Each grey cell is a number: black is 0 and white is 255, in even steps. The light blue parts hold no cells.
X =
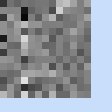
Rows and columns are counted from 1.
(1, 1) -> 52
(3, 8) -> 178
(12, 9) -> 124
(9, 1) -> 149
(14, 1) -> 183
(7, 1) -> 141
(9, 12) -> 128
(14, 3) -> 103
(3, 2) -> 161
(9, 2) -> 144
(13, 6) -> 85
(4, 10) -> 117
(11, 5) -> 166
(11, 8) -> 175
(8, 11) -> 129
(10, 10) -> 90
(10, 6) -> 131
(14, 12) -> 129
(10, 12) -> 98
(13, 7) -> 126
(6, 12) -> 120
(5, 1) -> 144
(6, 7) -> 150
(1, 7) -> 119
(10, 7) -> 154
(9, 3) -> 125
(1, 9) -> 181
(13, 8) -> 139
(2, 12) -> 128
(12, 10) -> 145
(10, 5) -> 140
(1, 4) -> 116
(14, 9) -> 105
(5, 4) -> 86
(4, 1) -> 145
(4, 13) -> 123
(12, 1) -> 79

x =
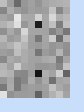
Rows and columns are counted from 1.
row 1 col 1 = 190
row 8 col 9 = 180
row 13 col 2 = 171
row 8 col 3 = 190
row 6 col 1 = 183
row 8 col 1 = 158
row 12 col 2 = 168
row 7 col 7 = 164
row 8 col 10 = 142
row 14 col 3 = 155
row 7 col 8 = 149
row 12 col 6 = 147
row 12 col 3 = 121
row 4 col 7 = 165
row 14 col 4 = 155
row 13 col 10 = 157
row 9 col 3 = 162
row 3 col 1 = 165
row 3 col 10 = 184
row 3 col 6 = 210
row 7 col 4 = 181
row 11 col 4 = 135
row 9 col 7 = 169
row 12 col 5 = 172
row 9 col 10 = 165
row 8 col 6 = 118
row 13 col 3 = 121
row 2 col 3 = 156
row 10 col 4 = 166
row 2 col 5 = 159
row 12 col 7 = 169
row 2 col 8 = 195
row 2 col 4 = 147
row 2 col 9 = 135
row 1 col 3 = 106

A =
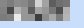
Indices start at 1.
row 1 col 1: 135
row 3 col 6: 62
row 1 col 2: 124
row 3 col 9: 124
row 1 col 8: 94
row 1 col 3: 140
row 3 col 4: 150
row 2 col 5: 92

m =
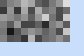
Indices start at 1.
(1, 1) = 94
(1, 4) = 183
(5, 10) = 198
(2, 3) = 55
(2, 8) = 131
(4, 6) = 97
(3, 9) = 74
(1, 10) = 221
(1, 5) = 165
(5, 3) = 82
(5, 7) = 99
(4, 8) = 128
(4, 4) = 68
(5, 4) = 122
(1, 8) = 122
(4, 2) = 92
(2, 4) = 169
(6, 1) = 130
